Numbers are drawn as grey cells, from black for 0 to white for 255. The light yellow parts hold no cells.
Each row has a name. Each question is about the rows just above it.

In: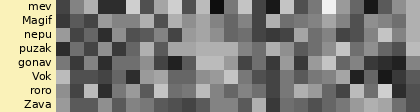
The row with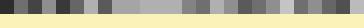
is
puzak
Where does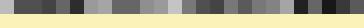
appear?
Vok
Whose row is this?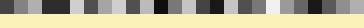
mev

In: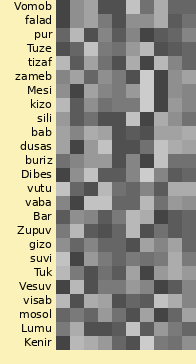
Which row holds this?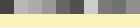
Kenir
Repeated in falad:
[143]
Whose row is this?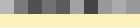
Tuk
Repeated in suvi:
[122]
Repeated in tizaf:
[184]
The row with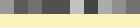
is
sili
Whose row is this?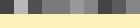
Vesuv

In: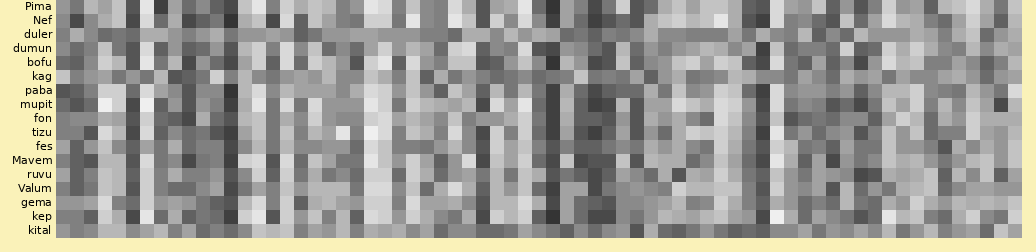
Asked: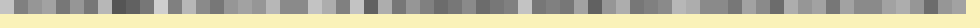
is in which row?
kag
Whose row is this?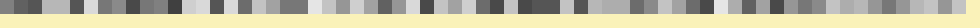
Mavem

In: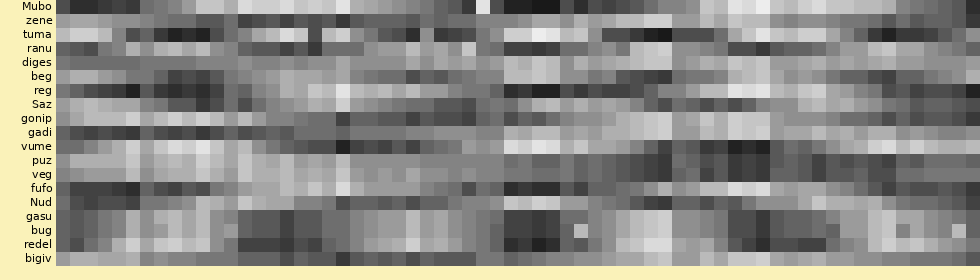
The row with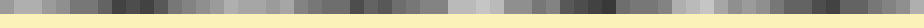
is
beg
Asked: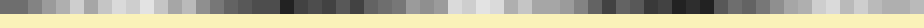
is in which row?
vume
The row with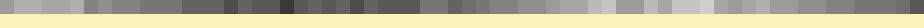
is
bigiv
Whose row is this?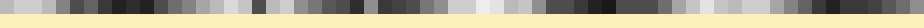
tuma
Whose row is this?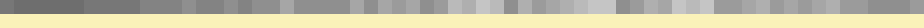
diges

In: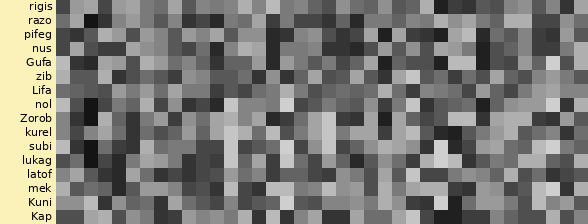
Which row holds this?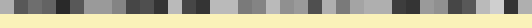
mek
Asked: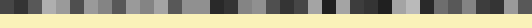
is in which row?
pifeg
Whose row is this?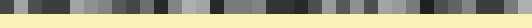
nus
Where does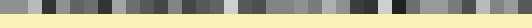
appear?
Kuni
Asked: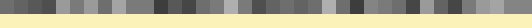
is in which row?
Lifa

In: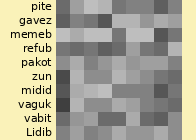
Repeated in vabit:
[107]
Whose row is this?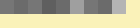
refub
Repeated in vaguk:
[141]
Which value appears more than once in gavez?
[180]
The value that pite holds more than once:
[129]
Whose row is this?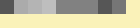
midid

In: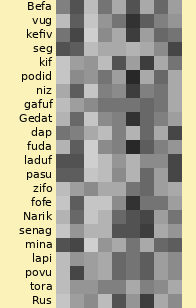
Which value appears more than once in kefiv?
[116]
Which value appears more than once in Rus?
[139]
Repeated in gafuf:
[116]
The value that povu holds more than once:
[158]
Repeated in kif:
[158]
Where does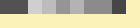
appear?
laduf

